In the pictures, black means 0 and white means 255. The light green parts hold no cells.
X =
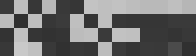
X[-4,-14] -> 58
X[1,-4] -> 54
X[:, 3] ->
[184, 55, 50, 57]
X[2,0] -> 51
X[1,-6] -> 56
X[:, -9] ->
[54, 191, 188, 56]
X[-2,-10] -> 52
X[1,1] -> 48
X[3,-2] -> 75
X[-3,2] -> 191
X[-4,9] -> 189
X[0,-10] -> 57
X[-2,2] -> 53
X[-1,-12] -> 192
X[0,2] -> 55
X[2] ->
[51, 193, 53, 50, 52, 188, 191, 58, 194, 192, 55, 55, 52, 56]

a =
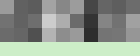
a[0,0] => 155
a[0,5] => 156
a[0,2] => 92
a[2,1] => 102
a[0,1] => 97
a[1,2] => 110
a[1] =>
[114, 98, 110, 204, 173, 107, 52, 133, 114, 161]
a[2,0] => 107
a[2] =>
[107, 102, 80, 179, 141, 154, 45, 116, 118, 150]

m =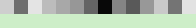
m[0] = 206
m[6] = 100
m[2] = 228
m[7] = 8
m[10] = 152

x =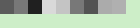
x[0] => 91
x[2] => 32
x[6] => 83

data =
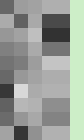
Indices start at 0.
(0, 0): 103
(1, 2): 169
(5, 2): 163
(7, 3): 142
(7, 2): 178
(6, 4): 177
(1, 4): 74
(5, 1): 152
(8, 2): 168
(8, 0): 107
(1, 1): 97
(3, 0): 128
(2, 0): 151
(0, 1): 157

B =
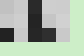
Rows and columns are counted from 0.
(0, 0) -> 193
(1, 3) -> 197
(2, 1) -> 201
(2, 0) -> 34
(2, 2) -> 38

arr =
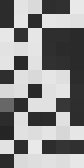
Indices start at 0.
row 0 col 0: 44
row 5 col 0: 46
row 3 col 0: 226
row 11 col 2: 222
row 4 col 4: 47
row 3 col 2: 229
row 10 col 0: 226
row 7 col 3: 225
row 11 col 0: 43
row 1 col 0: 44
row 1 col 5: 224
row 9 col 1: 225
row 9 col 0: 37
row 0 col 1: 227
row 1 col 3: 229
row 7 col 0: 103
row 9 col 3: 228
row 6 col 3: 224
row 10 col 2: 233
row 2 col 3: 46
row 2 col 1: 48

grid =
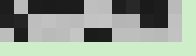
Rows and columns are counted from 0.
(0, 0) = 29
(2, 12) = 194
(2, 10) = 187
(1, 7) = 196
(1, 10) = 32
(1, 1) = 36
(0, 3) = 27
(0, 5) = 28
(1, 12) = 193
